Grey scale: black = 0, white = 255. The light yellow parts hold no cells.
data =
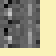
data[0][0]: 94
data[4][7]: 99
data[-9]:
[103, 129, 197, 93, 100, 99, 105, 149, 96, 93]
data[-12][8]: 99
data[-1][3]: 64
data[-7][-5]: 101
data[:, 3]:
[82, 100, 86, 93, 81, 60, 93, 90, 91, 84, 95, 64]
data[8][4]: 101
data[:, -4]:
[98, 104, 95, 105, 101, 99, 102, 98, 102, 98, 97, 102]
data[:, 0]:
[94, 104, 91, 103, 86, 100, 88, 105, 109, 102, 101, 95]
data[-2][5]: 102
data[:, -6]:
[54, 104, 79, 100, 90, 56, 136, 101, 101, 82, 90, 72]
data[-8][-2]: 99
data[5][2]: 21
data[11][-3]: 124
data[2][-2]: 104
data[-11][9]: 110
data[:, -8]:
[14, 88, 165, 197, 126, 21, 84, 115, 92, 190, 152, 48]
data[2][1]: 112
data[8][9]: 89
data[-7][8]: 96
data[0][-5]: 102
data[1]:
[104, 9, 88, 100, 104, 82, 104, 151, 99, 110]
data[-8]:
[86, 69, 126, 81, 90, 87, 101, 99, 99, 91]
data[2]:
[91, 112, 165, 86, 79, 108, 95, 151, 104, 75]
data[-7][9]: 65
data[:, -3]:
[114, 151, 151, 149, 99, 132, 109, 130, 164, 154, 151, 124]

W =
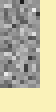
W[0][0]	153
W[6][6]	173
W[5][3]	171
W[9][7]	82
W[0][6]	147
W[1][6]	160
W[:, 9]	[144, 152, 141, 54, 122, 158, 150, 143, 149, 143, 117, 141, 210, 151, 148, 139, 128, 126, 153, 147, 132, 164]
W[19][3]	85
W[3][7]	184
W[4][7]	169
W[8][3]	147
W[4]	[149, 105, 131, 177, 105, 103, 144, 169, 164, 122]
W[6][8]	141
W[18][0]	133
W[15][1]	144
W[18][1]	236
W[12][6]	190
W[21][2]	86
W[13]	[157, 211, 199, 120, 192, 163, 158, 142, 146, 151]
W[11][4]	140
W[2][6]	114
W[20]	[150, 110, 126, 182, 166, 96, 140, 167, 166, 132]
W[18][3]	149
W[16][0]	150
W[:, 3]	[122, 117, 142, 149, 177, 171, 68, 159, 147, 129, 176, 150, 140, 120, 207, 152, 136, 136, 149, 85, 182, 138]
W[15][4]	156
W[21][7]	142
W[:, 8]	[148, 146, 236, 146, 164, 157, 141, 153, 223, 94, 163, 151, 114, 146, 104, 152, 194, 189, 139, 116, 166, 139]
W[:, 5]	[28, 163, 185, 144, 103, 90, 158, 204, 190, 150, 106, 181, 177, 163, 172, 183, 181, 181, 150, 150, 96, 174]
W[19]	[162, 178, 169, 85, 153, 150, 168, 89, 116, 147]
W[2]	[139, 106, 139, 142, 114, 185, 114, 156, 236, 141]

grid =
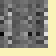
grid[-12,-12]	93
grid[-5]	[96, 113, 134, 97, 96, 108, 107, 104, 105, 84, 91, 140]
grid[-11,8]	112
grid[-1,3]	99
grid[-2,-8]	85
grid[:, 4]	[101, 90, 118, 78, 100, 86, 96, 96, 85, 119, 85, 112]
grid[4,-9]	94
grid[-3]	[91, 126, 67, 98, 119, 116, 133, 90, 100, 122, 112, 89]
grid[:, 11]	[129, 146, 90, 208, 102, 207, 156, 140, 225, 89, 181, 103]
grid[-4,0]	6
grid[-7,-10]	169
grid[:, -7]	[111, 107, 114, 109, 93, 120, 106, 108, 131, 116, 105, 112]
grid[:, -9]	[97, 109, 98, 87, 94, 84, 81, 97, 96, 98, 81, 99]
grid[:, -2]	[97, 98, 112, 69, 88, 73, 75, 91, 85, 112, 67, 106]
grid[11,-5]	96
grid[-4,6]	156
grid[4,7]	153
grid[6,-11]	117
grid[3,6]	109
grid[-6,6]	109
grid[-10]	[90, 124, 68, 98, 118, 114, 130, 92, 101, 119, 112, 90]
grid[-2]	[101, 112, 176, 81, 85, 105, 104, 124, 102, 65, 67, 181]
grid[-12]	[93, 117, 118, 97, 101, 111, 116, 100, 103, 93, 97, 129]
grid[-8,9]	109

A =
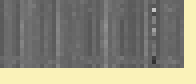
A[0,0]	93
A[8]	[91, 106, 109, 99, 93, 124, 107, 112, 105, 107, 96, 112, 100, 91, 131, 111, 103, 102, 103, 108, 103, 97, 88, 109, 92, 112, 130, 103, 116, 103, 90, 101, 94, 90, 109, 91, 127, 99, 133, 88, 101, 105, 101, 101, 94, 112]
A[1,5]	116
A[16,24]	93
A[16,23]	111
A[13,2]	109
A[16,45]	105
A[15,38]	49
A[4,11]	104
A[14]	[105, 112, 109, 109, 109, 115, 108, 116, 105, 102, 103, 104, 102, 96, 117, 103, 100, 99, 114, 100, 113, 103, 102, 102, 107, 103, 123, 105, 105, 113, 119, 102, 99, 100, 104, 96, 115, 100, 64, 93, 105, 105, 118, 103, 101, 100]
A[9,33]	90
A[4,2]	113
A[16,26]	134
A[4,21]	96
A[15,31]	106
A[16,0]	91
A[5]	[90, 105, 110, 100, 91, 126, 107, 111, 107, 111, 94, 108, 104, 92, 130, 110, 109, 98, 102, 107, 102, 98, 88, 108, 92, 115, 135, 102, 113, 105, 87, 103, 92, 90, 101, 91, 120, 97, 128, 88, 102, 108, 102, 108, 94, 109]
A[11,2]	109
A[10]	[91, 106, 109, 101, 94, 132, 107, 113, 104, 105, 96, 111, 101, 91, 135, 110, 104, 99, 103, 109, 104, 98, 87, 106, 92, 117, 140, 101, 114, 108, 89, 104, 93, 91, 103, 91, 129, 101, 105, 88, 102, 105, 105, 104, 94, 107]
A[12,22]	89
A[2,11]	102
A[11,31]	105
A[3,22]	91
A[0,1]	111
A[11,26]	135
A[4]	[90, 109, 113, 100, 91, 117, 113, 112, 108, 108, 92, 104, 103, 91, 129, 105, 101, 97, 105, 99, 102, 96, 93, 107, 95, 103, 130, 104, 109, 103, 97, 97, 91, 89, 101, 90, 120, 92, 128, 87, 102, 113, 100, 103, 94, 102]
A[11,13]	93
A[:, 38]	[111, 87, 196, 75, 128, 128, 94, 162, 133, 88, 105, 119, 111, 122, 64, 49, 96]
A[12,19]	104
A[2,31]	100
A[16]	[91, 107, 113, 100, 91, 123, 108, 110, 105, 110, 92, 112, 104, 95, 130, 106, 103, 97, 104, 103, 102, 95, 90, 111, 93, 109, 134, 102, 119, 104, 89, 99, 93, 90, 104, 90, 122, 93, 96, 89, 102, 113, 101, 105, 94, 105]
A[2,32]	91
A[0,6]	107

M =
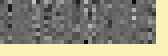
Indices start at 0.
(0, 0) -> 67
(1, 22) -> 95
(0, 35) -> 121
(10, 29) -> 93
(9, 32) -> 103
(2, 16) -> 96
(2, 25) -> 106
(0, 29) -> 106
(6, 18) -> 100
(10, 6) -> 104
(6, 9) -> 153
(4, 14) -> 123
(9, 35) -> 122
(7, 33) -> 102
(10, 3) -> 106
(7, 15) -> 113
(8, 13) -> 108
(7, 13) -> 84
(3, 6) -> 92
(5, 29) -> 110
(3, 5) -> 102
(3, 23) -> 115
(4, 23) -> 150
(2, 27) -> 95
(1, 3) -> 104
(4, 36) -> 109
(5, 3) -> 103
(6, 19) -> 136
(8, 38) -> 88
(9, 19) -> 81
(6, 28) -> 111
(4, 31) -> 105
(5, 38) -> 134
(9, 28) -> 104
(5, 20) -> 117
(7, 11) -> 134
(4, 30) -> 114
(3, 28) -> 101

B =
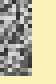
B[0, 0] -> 126
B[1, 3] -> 208
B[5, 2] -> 191
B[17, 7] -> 198
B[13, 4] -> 200
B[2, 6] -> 184
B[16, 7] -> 52
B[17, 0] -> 62
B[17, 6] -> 134
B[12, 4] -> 110
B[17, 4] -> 86
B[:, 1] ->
[218, 65, 75, 158, 218, 196, 191, 106, 78, 121, 184, 145, 45, 64, 130, 174, 125, 102, 105]
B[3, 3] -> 168
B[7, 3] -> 192
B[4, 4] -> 53
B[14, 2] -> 195
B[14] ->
[182, 130, 195, 110, 185, 209, 95, 59]
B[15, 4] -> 140
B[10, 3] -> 70
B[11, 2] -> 197
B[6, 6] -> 209
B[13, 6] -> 128
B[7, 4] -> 66
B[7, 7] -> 181
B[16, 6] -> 90
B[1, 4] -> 90
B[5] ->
[74, 196, 191, 94, 145, 215, 110, 199]
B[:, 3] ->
[46, 208, 224, 168, 217, 94, 169, 192, 68, 65, 70, 194, 178, 209, 110, 128, 171, 116, 86]
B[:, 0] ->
[126, 150, 65, 143, 206, 74, 166, 203, 150, 102, 73, 186, 192, 59, 182, 94, 182, 62, 172]
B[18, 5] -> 74
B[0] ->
[126, 218, 140, 46, 129, 167, 147, 83]
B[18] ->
[172, 105, 91, 86, 120, 74, 76, 137]
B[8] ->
[150, 78, 185, 68, 140, 91, 171, 149]
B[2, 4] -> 97

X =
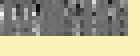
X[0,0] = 66
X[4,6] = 176
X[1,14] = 115
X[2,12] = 106
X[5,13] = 110
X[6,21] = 109
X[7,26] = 111
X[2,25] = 110
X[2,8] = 131
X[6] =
[129, 109, 108, 112, 139, 114, 116, 112, 126, 161, 109, 110, 108, 111, 109, 108, 99, 95, 106, 150, 83, 109, 110, 99, 110, 106, 110, 100, 112, 113, 81, 108]
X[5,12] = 112
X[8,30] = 67
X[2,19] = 55
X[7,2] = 109
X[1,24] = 114
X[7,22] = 111
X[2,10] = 113
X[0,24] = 119
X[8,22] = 107
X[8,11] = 108
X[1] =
[144, 112, 109, 106, 52, 98, 115, 101, 123, 10, 97, 110, 108, 112, 115, 109, 78, 131, 126, 26, 143, 108, 107, 162, 114, 102, 110, 97, 111, 102, 142, 117]
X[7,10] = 119
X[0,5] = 106
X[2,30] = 64
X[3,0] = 245
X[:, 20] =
[148, 143, 64, 93, 115, 81, 83, 112, 68]
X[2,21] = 109
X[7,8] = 188
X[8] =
[114, 103, 111, 117, 153, 117, 114, 116, 118, 188, 102, 108, 107, 112, 99, 101, 88, 85, 120, 170, 68, 110, 107, 138, 115, 97, 113, 80, 111, 114, 67, 114]
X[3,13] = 103
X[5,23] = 154
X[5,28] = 119

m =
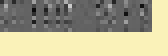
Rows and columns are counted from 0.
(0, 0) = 51
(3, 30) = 100
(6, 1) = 93
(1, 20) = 94
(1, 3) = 99
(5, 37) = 95
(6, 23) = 99
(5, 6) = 100
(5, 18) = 95
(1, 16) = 60
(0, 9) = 95
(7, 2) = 101
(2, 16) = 64
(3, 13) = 100
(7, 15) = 103
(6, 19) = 98
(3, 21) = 91
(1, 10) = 100
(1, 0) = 99
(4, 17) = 110
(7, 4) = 101
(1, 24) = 35
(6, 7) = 98
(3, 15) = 100
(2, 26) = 88
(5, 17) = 74
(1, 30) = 96
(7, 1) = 122
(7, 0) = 99
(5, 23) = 98
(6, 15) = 98
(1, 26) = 118
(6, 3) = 96
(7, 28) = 99
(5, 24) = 94
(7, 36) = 97
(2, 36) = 72
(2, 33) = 100
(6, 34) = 99
